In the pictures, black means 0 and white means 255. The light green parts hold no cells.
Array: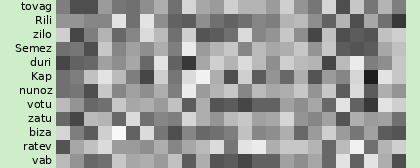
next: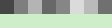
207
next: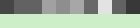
227
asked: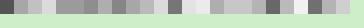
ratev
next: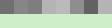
78
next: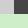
126
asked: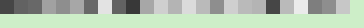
duri

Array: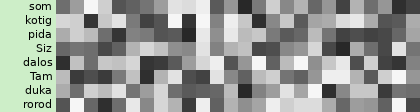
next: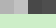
136
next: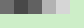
193
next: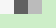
246
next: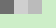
226
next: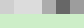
150

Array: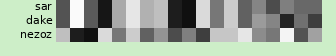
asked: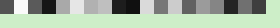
dake
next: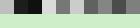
104
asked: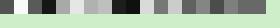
sar

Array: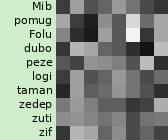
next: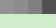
188
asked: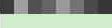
Mib

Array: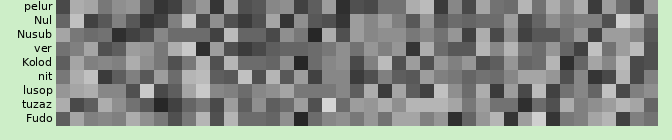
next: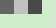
128
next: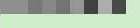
143
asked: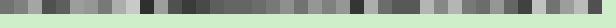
ver
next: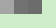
181

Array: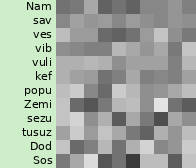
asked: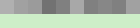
kef
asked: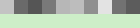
Zemi
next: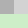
135
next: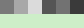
189
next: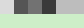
92
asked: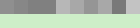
vib
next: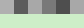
143

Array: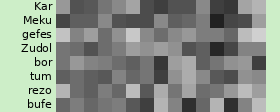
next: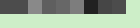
158
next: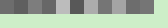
152

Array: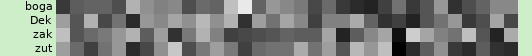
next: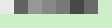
57
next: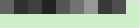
165
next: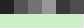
165
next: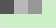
191
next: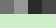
144
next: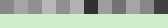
129
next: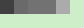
114

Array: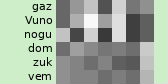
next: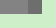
125
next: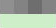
95
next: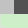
209
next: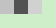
118
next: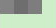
110
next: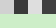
95
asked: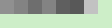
zuk

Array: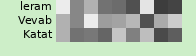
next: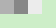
157
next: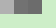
80
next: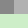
114
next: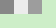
163

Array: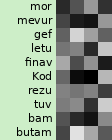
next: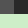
19
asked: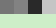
letu
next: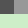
49
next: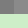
49
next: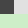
168

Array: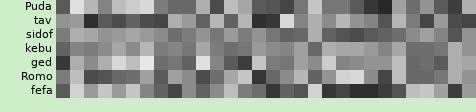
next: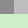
124
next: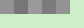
118
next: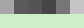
118

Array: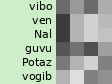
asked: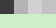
Nal
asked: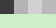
ven
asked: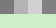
Potaz
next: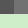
80

